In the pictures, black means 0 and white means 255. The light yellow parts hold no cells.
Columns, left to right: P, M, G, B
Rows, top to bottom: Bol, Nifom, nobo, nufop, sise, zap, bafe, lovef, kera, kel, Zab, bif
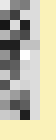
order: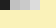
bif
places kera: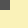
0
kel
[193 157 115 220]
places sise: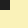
0 1
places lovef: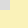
2 3

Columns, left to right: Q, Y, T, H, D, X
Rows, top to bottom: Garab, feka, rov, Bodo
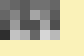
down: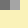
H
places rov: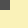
0 2 3 5
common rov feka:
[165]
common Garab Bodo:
[102]
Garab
[113 102  91 113 113 102]

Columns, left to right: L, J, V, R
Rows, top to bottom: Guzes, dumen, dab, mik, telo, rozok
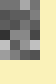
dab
[ 93  82 116  93]
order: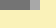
Guzes
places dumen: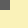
1 2
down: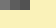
J
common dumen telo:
[93]
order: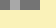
Guzes

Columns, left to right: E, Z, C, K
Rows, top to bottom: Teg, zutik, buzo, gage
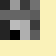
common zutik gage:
[92]
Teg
[ 36 154  58 113]
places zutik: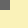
0 1 2
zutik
[101 101 101  92]
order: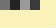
Teg

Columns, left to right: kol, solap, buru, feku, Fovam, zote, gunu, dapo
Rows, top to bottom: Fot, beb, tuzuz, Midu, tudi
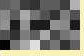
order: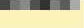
Midu
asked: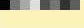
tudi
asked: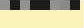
tuzuz
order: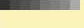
Midu
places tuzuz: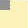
0 2 5
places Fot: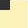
3
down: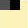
kol

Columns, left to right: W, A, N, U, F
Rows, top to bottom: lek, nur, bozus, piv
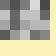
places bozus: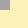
0 2
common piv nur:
[194]
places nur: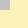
0 2 3
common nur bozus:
[102]
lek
[113  81 123 218  72]
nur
[194 102 194 194 102]

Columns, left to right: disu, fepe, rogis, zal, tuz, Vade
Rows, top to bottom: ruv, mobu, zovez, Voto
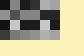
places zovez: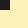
2 3 5
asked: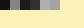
ruv
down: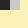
tuz

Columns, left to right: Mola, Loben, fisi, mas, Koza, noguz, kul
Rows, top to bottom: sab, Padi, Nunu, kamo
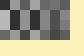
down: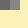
Koza
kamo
[104 154  71 163 104  71  92]
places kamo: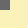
0 4

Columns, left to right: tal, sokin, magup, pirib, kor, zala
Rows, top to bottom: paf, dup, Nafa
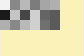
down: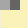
kor
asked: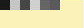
dup
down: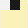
tal

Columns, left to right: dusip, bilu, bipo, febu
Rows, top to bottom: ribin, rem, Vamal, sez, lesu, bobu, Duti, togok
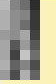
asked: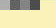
Duti
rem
[175 142 132  56]
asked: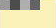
togok
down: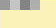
bipo

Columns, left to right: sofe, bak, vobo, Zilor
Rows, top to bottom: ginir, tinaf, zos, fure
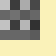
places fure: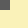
3
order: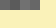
tinaf

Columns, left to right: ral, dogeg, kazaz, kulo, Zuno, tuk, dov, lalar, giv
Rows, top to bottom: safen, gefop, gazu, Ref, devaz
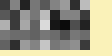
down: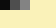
dov
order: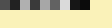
gazu
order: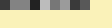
gefop
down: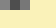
lalar
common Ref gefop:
[119]

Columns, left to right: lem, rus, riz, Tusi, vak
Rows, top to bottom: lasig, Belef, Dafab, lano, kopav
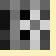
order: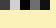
Belef
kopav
[ 27 120 100 198  72]
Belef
[ 17 111   5 209  62]
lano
[ 51 129   5 209  62]
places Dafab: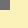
3
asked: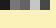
kopav

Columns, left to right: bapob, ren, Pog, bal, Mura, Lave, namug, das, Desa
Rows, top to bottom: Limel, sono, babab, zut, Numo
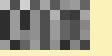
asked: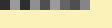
babab
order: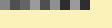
babab

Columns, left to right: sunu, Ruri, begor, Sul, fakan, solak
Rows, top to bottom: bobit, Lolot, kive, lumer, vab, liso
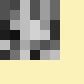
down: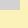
Sul
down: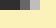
solak
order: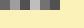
Lolot
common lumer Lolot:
[190]

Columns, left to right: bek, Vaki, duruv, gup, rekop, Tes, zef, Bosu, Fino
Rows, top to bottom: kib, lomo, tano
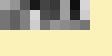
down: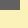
Vaki
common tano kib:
[148]
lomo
[117  97 128 214  77  68 159  35 205]

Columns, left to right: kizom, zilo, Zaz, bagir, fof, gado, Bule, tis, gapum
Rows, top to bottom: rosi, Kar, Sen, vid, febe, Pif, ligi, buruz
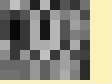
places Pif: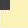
3 8
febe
[172  54  54 172 172 182  54 172  54]
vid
[ 64   8  54 172  20 182  83 126 114]
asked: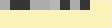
febe
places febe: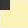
1 2 6 8
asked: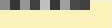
Pif

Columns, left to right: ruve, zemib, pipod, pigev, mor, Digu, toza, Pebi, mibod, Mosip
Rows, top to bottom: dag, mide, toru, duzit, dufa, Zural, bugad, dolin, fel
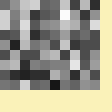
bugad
[167 185  46 127 117 127 127 229  87 157]
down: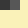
pigev
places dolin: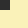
1 3 4 7
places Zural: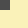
0 2 3 8
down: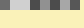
ruve
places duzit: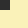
3
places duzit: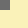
5 8

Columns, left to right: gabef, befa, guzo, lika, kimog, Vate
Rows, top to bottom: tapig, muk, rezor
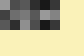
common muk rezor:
[88]
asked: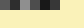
rezor
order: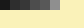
rezor
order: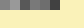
muk

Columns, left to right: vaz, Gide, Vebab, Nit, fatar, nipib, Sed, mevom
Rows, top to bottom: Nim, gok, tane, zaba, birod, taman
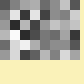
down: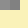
nipib
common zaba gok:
[55]

